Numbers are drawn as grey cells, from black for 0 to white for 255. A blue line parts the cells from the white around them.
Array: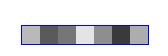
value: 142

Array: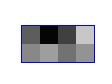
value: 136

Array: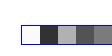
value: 123

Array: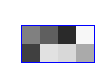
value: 64

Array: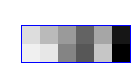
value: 166

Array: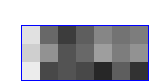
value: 134

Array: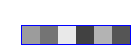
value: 179

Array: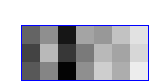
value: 152
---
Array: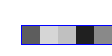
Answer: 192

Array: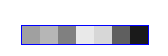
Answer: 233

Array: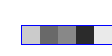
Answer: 136

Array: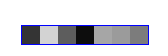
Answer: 13

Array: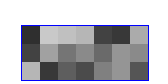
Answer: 138

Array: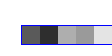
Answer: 174

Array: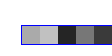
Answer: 37
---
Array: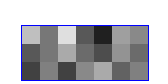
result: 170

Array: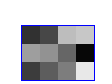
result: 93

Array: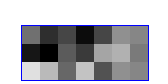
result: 82

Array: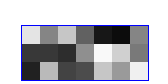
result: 198

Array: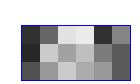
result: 171

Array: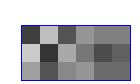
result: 149
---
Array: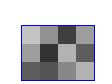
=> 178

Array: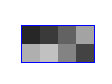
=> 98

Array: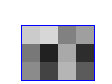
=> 169

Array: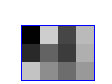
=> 60

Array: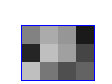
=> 160

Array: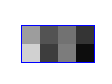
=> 114

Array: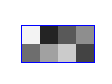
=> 89

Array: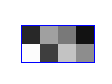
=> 121

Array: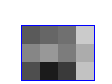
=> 124

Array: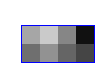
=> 134
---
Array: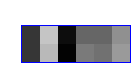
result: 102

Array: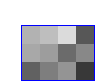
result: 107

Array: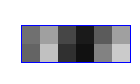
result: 91

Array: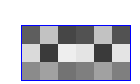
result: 58

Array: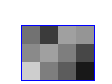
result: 126

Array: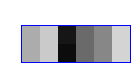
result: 135

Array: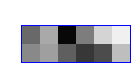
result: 212

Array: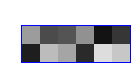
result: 19

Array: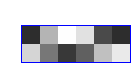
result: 74

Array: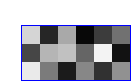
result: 243
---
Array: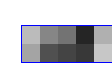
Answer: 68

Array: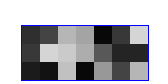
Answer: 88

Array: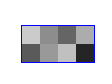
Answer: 153

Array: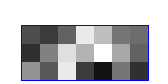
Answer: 255

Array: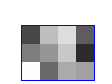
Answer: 149

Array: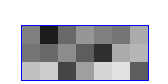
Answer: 47

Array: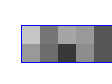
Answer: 56

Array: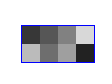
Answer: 110

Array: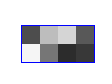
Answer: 118

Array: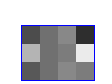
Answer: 112
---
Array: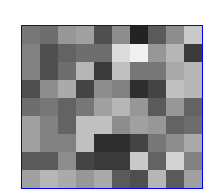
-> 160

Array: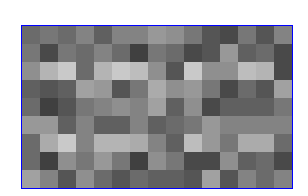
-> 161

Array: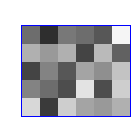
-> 216

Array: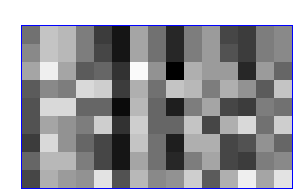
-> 70

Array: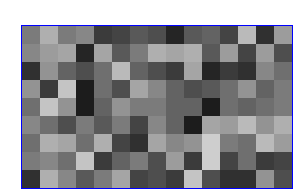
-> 48
